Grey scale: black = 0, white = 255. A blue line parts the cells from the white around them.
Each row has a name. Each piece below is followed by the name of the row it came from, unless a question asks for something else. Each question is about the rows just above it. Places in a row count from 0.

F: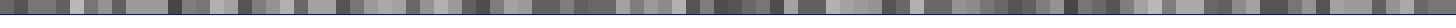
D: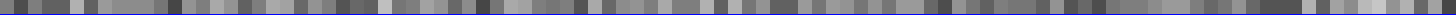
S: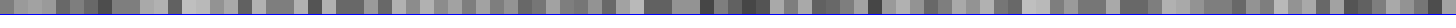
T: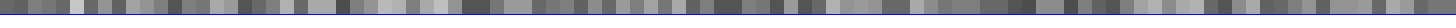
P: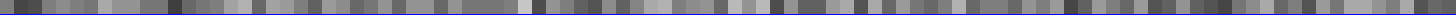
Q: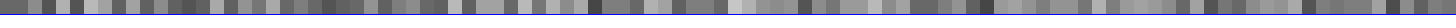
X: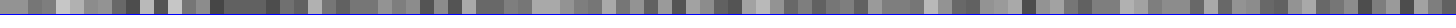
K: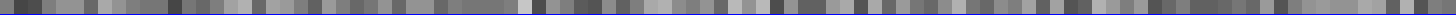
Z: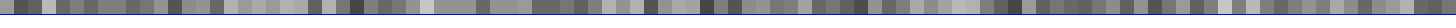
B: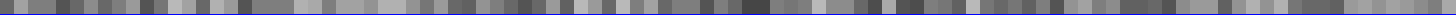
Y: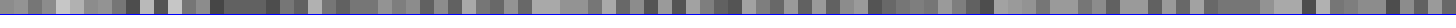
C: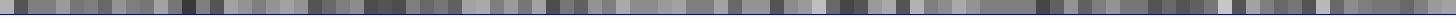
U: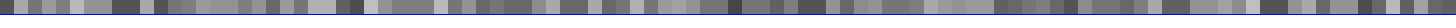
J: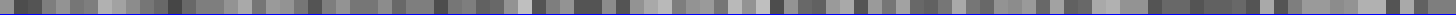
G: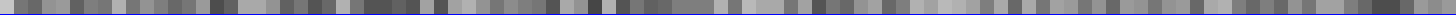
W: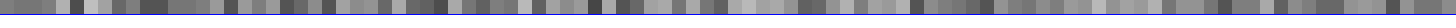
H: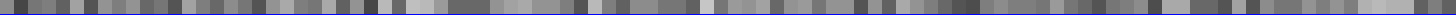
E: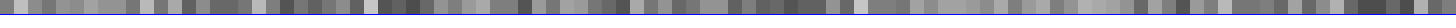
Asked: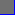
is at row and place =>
X, 20
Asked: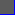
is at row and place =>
K, 41
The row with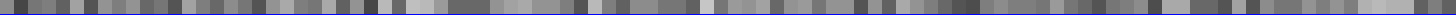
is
H
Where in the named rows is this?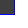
P, 12
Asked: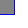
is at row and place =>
P, 45

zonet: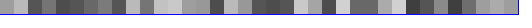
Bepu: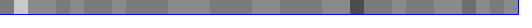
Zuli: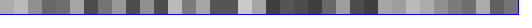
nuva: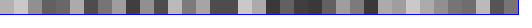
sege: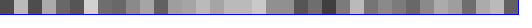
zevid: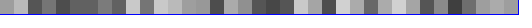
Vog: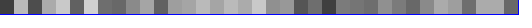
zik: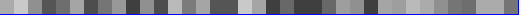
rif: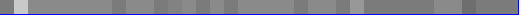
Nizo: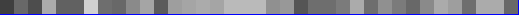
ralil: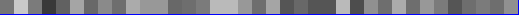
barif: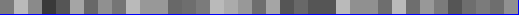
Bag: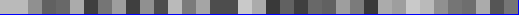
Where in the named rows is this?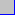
zonet, 11
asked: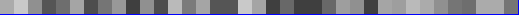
zik
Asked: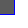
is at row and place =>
Nizo, 11
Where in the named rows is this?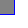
rif, 12
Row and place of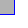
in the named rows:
nuva, 0
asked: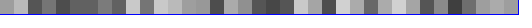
zevid
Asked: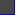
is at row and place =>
zevid, 19

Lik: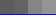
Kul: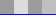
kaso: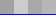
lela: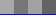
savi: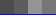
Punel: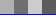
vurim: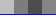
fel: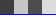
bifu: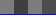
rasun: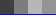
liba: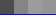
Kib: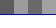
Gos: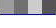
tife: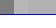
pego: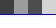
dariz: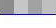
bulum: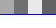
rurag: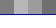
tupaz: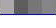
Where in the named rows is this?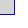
pego, 3
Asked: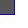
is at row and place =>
Gos, 3
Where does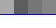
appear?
tupaz
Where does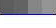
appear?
Lik
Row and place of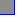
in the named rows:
dariz, 0

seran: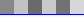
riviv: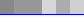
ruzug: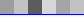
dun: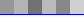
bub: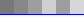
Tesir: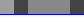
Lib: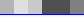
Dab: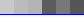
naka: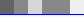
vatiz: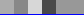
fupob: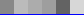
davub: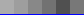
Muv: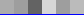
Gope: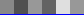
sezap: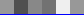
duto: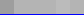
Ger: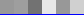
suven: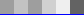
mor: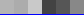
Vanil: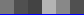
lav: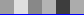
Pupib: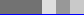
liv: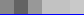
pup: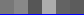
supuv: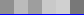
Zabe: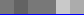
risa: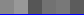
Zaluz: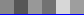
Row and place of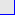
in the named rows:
Ger, 3
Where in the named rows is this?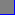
Lib, 5
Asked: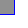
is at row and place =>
supuv, 0
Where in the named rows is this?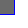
seran, 2
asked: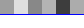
lav
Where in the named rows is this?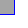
ruzug, 4

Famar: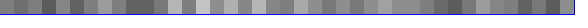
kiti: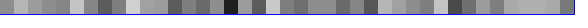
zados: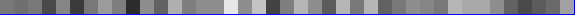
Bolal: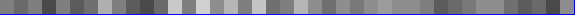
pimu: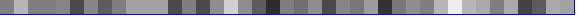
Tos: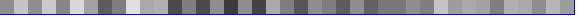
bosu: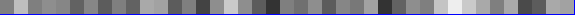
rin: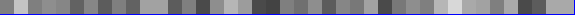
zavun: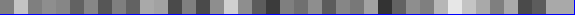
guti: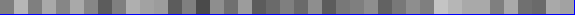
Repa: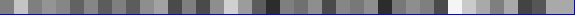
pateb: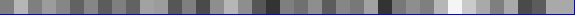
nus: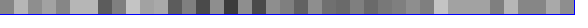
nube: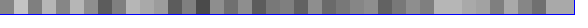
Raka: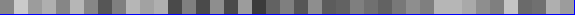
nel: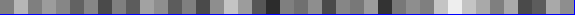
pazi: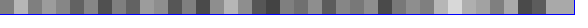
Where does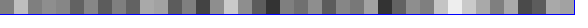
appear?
bosu
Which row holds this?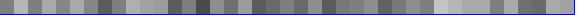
guti
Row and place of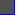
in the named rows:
pazi, 7
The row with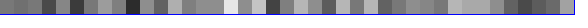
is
zados
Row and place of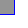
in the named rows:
Repa, 3
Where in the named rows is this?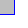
bosu, 1

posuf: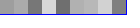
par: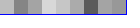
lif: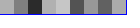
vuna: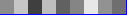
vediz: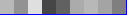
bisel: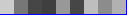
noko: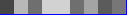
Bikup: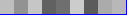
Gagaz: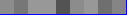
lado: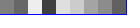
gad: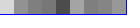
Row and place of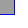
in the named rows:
posuf, 0
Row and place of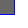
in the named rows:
lado, 1
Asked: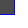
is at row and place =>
gad, 4
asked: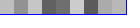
Bikup

